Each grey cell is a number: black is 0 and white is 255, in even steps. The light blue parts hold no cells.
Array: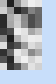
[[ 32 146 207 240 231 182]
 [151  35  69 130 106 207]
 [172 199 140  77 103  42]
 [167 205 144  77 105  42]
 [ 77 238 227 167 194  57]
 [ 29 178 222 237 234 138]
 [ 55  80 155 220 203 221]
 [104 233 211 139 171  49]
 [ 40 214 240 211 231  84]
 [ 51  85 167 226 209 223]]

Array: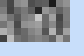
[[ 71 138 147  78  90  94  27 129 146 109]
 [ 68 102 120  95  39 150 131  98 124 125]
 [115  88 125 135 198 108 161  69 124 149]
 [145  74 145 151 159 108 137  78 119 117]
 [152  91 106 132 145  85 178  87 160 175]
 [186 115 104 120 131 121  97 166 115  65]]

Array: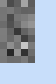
[[ 76  95 164  92 140]
 [121 106  98 100 117]
 [ 75 118 124 135 118]
 [ 81 107 136 148 108]
 [100  55  99 117 125]
 [105 126  63  93 124]
 [142 116 198 122 107]
 [ 39 147  50 108 121]
 [108 109 121  93 119]]

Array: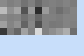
[[127 133 115 128 106 124 128 124 131 123 138]
 [144 164  83 154  43 154 125 110 123 131 187]
 [129 132 113 128 102 128 128 124 131 130 137]
 [132 145 100 134  80 128 120 122 131 127 159]
 [124 102 161 129 216 129 142 155 173 110  56]]

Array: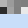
[[155 129 126 179]
 [162 128 233  43]]

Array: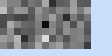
[[129 129  87 118 106 168  48  93  98 156  90  89 162]
 [113 151 147  91 148 120 101 135 124 161 122 165 189]
 [ 86  70  67  84 135 119 158 110  45 122  90 118  77]
 [169 132 105  99 125  13 131 105 138  81 142  92  75]
 [146  75  93  88 120 125 139  92 143 127 130  85 100]
 [140 180  44  95 143 219  88 123  84 123 132 102 156]
 [108 171  96 112 167 112 142 160 108 129 123  59 136]]

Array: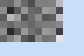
[[104 143 106  79 128 126 129 186 111]
 [ 39  90 150 106  99 157 149  75 141]
 [185 157  81 108 140  85  95 194  93]
 [104 124 117 102 119 125 126 138 118]
 [ 42  85 152 114  98 155 146  61 142]
 [131 163  89  69 139 113 121 227 100]]

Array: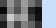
[[148  99 156 115  77  71]
 [130  79 145  34  13   8]
 [202 151 168  62  16  70]
 [148  71 129 100  47  30]]
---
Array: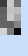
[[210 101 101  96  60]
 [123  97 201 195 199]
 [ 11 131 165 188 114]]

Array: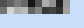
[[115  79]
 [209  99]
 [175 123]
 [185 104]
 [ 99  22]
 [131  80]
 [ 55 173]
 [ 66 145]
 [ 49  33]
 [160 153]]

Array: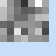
[[148 165 105 187 190 216]
 [113  85  96 146 154 148]
 [169 228 146 108 117 105]
 [190  91 148 106  92  50]
 [148 155 148 146  97 160]
 [148 197 141 187 125 251]
 [138  70  94 192 148 166]]

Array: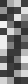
[[212  60 220  82 197 238 238  64 241  48 149  52]
 [159  53  63  49  57 128  78 218 118  71  52 170]
 [ 51 164  52 122  57  50  48 154  47 228  65 206]
 [ 62 217 153 239 185  75 123  53  83 145 224  62]]

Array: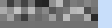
[[113 125 172 133]
 [113 160 144  62]
 [113 104 194 111]
 [113  62 127  67]
 [114 118 186 116]
 [113 106 113  40]
 [113 118 136  36]
 [113 158  86 144]
 [113 106 109 186]
 [112 186 120  96]
 [113 119 182 124]
 [113 118 188 116]
 [112 171  78 134]
 [113  41 112 120]]

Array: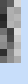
[[110  47 139 148 114  47  37  73  76]
 [144 140 106  71  64 180 174 175  98]
 [171 200 185 202 219 169 182 165 215]]

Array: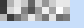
[[185  59  56]
 [ 61 213 179]
 [113 235 227]
 [155 131 199]
 [232  83 102]
 [172 153 212]
 [120 239 150]
 [225 161 205]
 [110 254 233]
 [124 194 232]]

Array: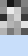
[[179 211  44 150 137]
 [121 181 173 235  23]
 [161 167 209 204  70]
 [ 85 226  59 107 128]]

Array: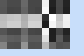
[[132 104  85 192 188  85  87]
 [ 80  94  70 207 197  69  74]
 [ 79  91  69 207 200  70  74]
 [148 116 104 179 174  99 104]
 [ 79  90  71 212 202  71  71]
 [ 80  90  69 211 202  67  71]
 [186 222 244  30  47 248 240]
 [103  32  31 245 255  29  35]
 [ 80  91  69 210 200  69  71]
 [ 84  50  35 239 241  33  36]]
